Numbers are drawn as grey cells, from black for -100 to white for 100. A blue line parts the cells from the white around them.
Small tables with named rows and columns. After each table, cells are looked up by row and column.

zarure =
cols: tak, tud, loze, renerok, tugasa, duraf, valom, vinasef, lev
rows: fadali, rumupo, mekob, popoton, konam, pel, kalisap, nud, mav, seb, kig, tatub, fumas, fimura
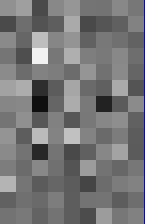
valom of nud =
6
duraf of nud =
-6
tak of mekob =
8
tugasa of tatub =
-28
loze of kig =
7
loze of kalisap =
-88
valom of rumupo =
-33
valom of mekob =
-6
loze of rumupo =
-35
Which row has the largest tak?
tatub

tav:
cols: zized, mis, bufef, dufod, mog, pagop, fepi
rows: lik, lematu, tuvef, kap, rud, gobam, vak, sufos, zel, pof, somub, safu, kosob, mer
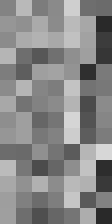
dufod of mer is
-20
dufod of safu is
10
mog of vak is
41
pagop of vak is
-41
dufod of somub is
-20
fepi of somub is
-65
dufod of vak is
9

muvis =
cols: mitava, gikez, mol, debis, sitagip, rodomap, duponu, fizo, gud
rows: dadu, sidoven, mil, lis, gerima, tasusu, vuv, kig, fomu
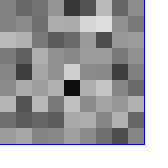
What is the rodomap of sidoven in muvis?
68
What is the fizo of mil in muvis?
19
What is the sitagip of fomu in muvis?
25
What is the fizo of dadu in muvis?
-20
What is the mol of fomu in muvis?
3
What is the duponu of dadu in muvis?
47
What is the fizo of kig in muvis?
38
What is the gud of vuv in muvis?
39
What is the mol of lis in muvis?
37
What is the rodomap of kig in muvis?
36
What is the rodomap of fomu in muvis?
10
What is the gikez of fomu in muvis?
32
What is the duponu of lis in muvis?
23
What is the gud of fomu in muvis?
5
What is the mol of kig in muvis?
-20
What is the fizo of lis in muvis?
-6

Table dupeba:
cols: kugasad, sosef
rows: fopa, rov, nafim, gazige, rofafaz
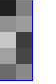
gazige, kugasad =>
26
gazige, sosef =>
-45
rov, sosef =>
23
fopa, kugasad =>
-75
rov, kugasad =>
13
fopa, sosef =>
0
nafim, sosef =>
-52
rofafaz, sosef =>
8
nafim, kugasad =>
56
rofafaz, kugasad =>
-16
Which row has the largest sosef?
rov

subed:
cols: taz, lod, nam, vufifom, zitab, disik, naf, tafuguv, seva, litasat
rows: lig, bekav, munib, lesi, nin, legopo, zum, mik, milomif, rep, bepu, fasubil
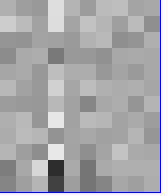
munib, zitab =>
21
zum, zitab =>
27
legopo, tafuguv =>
35
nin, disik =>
36
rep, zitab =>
28
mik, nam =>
18
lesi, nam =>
36
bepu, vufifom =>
-65
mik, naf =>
43
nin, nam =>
19
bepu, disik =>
-8
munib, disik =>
40
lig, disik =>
22
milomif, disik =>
32

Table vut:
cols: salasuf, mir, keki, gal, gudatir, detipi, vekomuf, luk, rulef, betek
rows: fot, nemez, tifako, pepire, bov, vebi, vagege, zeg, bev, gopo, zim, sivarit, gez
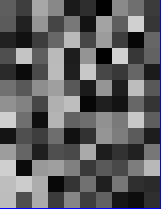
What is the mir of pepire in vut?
54
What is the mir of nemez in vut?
-74
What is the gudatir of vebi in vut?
-31
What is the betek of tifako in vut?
-20
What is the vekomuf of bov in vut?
-44
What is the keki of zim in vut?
20
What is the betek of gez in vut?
-63
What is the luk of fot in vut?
8
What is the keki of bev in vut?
-51
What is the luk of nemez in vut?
-26
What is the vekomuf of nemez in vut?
28
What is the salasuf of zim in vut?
62
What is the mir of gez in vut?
-38
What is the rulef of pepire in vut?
-57
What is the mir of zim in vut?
-91
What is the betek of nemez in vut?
-58
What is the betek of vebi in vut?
-31
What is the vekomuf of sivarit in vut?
-76
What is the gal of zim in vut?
25
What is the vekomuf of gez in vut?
-23

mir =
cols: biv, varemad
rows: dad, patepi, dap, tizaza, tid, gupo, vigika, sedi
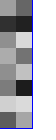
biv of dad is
25
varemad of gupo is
-78
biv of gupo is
-3
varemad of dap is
70
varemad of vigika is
71
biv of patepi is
-62
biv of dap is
12
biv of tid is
12
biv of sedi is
-27
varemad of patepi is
-74
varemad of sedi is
30

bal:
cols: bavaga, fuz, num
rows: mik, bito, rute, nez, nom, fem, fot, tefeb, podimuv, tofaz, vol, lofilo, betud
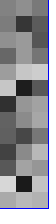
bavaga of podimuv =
-25
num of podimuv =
-7
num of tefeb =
31
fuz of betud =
45
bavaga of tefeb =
-23
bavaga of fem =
55
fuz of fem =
-77
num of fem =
-31
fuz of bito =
-58
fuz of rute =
21
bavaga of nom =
23
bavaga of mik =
2
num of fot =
27
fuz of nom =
55
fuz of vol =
28
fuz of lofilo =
-80
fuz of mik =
12
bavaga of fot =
-62
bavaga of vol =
-31
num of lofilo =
53
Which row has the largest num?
nom

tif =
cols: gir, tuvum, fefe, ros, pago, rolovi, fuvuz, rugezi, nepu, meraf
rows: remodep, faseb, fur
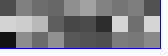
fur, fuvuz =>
-38
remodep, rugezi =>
-8
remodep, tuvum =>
0
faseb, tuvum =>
61
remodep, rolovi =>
28
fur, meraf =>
7
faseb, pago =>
-45
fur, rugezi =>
-3
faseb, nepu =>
-14
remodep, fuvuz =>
2
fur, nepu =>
-7
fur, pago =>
-32
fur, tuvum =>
10
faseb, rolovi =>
-42
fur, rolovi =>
-34
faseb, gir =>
65
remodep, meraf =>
-36
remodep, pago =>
12
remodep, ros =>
-20
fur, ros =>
13

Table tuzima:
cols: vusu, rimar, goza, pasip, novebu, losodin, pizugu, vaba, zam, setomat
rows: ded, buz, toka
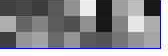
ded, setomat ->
-82
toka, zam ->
15
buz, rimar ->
-21
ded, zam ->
49
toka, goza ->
28
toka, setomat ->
30
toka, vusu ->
-51
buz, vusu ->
37
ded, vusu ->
-49
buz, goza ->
3
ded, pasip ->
-30
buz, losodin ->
13
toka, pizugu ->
-34
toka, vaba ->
-8
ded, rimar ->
-44
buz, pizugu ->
-81
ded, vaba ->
24
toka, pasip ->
-16

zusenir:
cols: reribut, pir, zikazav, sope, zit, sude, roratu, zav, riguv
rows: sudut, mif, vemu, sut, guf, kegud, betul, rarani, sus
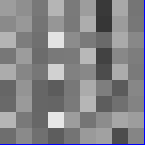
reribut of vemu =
41
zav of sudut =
32
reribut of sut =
-7
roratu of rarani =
10
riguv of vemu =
7
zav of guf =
35
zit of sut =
-4
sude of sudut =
23
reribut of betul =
-18
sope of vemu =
78
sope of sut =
-5
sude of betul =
43
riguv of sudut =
-8
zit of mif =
-5
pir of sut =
22
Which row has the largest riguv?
rarani

